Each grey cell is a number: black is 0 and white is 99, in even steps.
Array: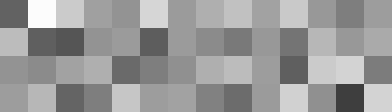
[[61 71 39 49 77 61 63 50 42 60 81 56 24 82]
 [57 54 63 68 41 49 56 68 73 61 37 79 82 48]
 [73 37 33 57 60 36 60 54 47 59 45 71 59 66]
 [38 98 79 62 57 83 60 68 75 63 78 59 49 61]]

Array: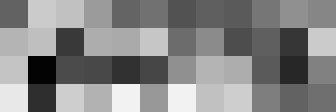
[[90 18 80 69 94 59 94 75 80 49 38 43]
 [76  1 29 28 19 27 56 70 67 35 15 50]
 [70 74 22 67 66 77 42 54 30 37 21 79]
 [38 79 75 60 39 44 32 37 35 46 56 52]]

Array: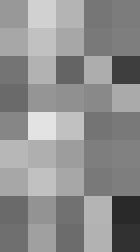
[[43 62 42 69 19]
 [41 57 44 70 16]
 [65 75 65 47 49]
 [71 68 61 49 50]
 [52 88 75 45 47]
 [41 58 56 53 66]
 [45 69 39 67 24]
 [65 75 65 47 49]
 [59 81 70 46 48]]

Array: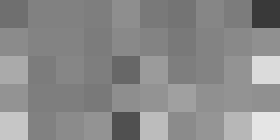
[[77 50 54 57 31 73 54 58 71 89]
 [57 49 49 47 55 57 62 56 57 56]
 [66 48 52 49 40 60 49 51 57 85]
 [54 51 51 48 53 51 47 51 53 56]
 [43 50 50 49 55 47 45 52 48 22]]

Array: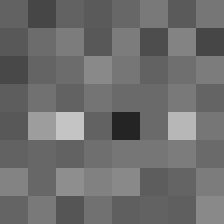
[[39 47 33 44 37 38 37 53]
 [51 40 55 50 53 36 39 48]
 [38 40 38 43 46 46 48 41]
 [34 61 76 38 14 41 71 46]
 [36 44 38 45 41 41 47 39]
 [28 39 42 53 46 38 43 48]
 [34 42 48 34 48 30 51 27]
 [38 27 38 35 40 47 35 46]]

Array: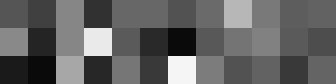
[[10  4 65 15 46 22 95 48 32 38 22 39]
 [53 14 52 91 35 16  4 34 45 50 35 30]
 [33 25 52 19 40 40 32 41 71 47 36 38]]
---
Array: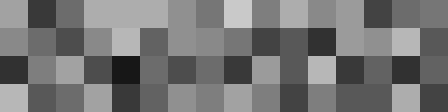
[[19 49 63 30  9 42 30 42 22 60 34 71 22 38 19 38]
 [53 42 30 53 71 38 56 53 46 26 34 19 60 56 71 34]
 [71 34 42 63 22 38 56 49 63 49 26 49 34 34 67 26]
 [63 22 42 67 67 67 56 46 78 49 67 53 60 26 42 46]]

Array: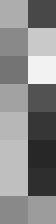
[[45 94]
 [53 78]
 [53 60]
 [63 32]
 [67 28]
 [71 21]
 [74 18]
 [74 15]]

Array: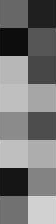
[[44 81]
 [74 67]
 [74 64]
 [ 8 51]
 [ 5 33]
 [54 30]
 [71 27]
 [40 12]]

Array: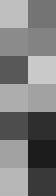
[[34 78]
 [67 63]
 [54 51]
 [74 45]
 [71 22]
 [30 18]
 [63 11]]

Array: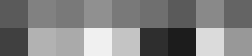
[[25 69 66 93 76 18 11 85 59]
 [35 50 47 56 47 43 35 53 39]]

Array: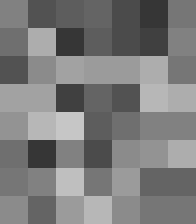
[[57 71 77 36 43 50 50]
 [43 67 21 36 29 25 50]
 [63 63 25 39 32 71 67]
 [32 54 63 60 60 67 46]
 [46 50 74 46 60 39 39]
 [54 39 60 71 54 46 46]
 [50 32 36 39 29 21 46]
 [43 21 50 29 54 57 67]]

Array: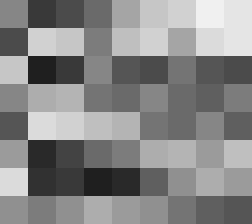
[[33 85 81 74 70 45 41 52 37]
 [29 81 77 48 74 81 64 85 89]
 [52 67 70 45 41 52 41 37 48]
 [56 48 56 67 60 56 45 37 33]
 [52 22 29 41 64 77 81 93 89]
 [85 19 22 12 16 37 56 67 60]
 [60 16 26 41 48 67 70 60 74]
 [77 12 22 52 33 29 45 33 29]]
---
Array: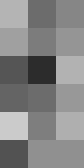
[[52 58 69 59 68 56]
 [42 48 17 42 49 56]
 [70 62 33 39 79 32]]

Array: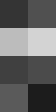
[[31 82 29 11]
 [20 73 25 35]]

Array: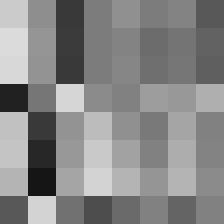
[[34 38 37 68 50 51 54 50]
 [51 45 46 59 64 67 70 39]
 [48 42 43 61 47 50 58 50]
 [56 51 52 50 56 63 70 41]
 [48 48 48 54 73 78 82 30]
 [22 23 22 83 57 59 64 44]
 [55 58 57 46 22 15  8 82]
 [79 85 84 13 75 76 70 34]]

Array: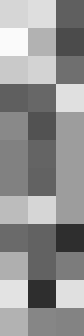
[[37 29 43 87 61 61 61 61 18 48 87 51]
 [86 69 82 40 32 39 38 83 38 38 18 52]
 [83 97 78 37 53 50 50 73 41 68 88 69]]

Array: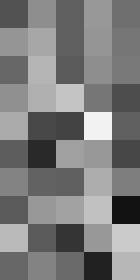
[[43 46 47 30 37 27 49  7 79 71]
 [59 58 55 46 94 59 67 75 59 13]
 [37 37 35 76 26 62 37 63 20 41]
 [55 65 70 68 28 16 38 59 35 51]
 [32 58 40 56 66 36 51 35 72 40]]

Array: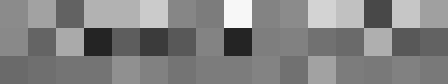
[[62 38 47]
 [77 34 50]
 [28 68 47]
 [75 41 48]
 [82 44 63]
 [54 50 44]
 [51 49 51]
 [96 14 48]
 [48 51 48]
 [52 34 45]
 [79 23 50]
 [69 36 56]
 [69 14 45]
 [38 66 45]
 [63 39 43]
 [54 53 41]]

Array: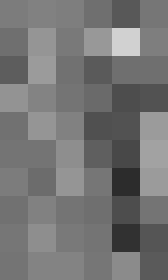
[[46 49 43 32 60 63 60 45 33 35]
 [34 81 43 30 32 28 17 30 19 54]
 [43 59 35 41 31 37 46 43 45 46]
 [49 47 44 45 50 55 58 45 47 51]
 [50 58 60 51 58 45 42 50 55 51]
 [48 43 36 57 44 45 48 44 46 45]]
